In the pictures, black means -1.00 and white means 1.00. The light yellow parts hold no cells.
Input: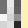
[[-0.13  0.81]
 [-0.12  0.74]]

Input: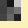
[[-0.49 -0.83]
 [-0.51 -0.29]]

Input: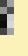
[[-0.47  0.26]
 [ 0.17 -0.38]]

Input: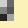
[[ 0.62 -0.18]
 [ 0.03 -0.34]]

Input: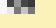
[[ 0.94 -0.46]
 [ 0.94  0.83]]

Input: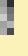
[[ 0.20 -0.62]
 [ 0.33 -0.14]]

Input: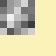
[[-0.33  0.20]
 [-0.06  0.22]]

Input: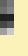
[[-0.23 -0.06]
 [-0.13  0.04]]
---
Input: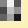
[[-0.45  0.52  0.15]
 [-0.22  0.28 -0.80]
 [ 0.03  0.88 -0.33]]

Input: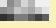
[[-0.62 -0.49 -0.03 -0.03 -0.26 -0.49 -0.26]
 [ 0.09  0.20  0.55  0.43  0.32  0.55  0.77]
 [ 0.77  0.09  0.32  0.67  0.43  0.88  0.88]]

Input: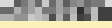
[[-0.17 -0.17  0.37  0.05  0.26  0.48 -0.05 -0.05  0.26  0.05  0.37 -0.63
  -0.05  0.48 -0.50 -0.50]
 [ 0.37  0.37  0.15  0.15  0.58  0.48  0.37 -0.39  0.37 -0.27  0.48 -0.50
  -0.39  0.48 -0.50 -0.50]
 [ 0.70  0.70 -0.27 -0.05  0.26 -0.17  0.58 -0.17  0.26 -0.27  0.05  0.15
  -0.17 -0.05 -0.05  0.70]]

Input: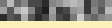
[[-0.66 -0.31 -0.43  0.36 -0.31 -0.66 -0.43  0.15 -0.43 -0.56 -0.06  0.57
  -0.06 -0.19  0.05  0.15]
 [-0.06  0.46 -0.19  0.05 -0.43 -0.43 -0.66  0.05  0.15  0.36  0.46  0.36
  -0.56 -0.06 -0.19  0.15]
 [ 0.26 -0.31  0.36  0.57  0.05 -0.56 -0.77  0.26 -0.56 -0.43  0.15  0.26
  -0.56  0.05 -0.31  0.46]]

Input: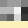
[[-0.01 -0.24  0.67 -0.55]
 [ 0.10  0.23  0.23 -0.01]
 [ 0.45  0.45  0.90 -0.67]]

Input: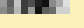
[[ 0.08 -0.15  0.43 -0.52  0.20 -0.87 -0.26 -0.15  0.63  0.63]
 [ 0.20 -0.26  0.53 -0.52 -0.39 -0.75 -0.87  0.08  0.33  0.75]]
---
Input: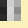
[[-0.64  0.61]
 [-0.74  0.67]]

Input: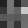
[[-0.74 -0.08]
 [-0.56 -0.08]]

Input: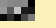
[[ 0.13  0.07]
 [ 0.20 -0.30]]

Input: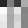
[[-0.70 -0.02]
 [ 0.97  0.36]]

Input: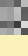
[[-0.03  0.02]
 [ 0.30  0.24]]

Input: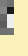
[[-0.03 -0.12]
 [ 0.06 -0.78]]

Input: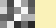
[[ 0.45 -0.44]
 [ 0.70 -0.24]]

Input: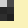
[[ 0.62 -0.43]
 [-0.71 -0.66]]
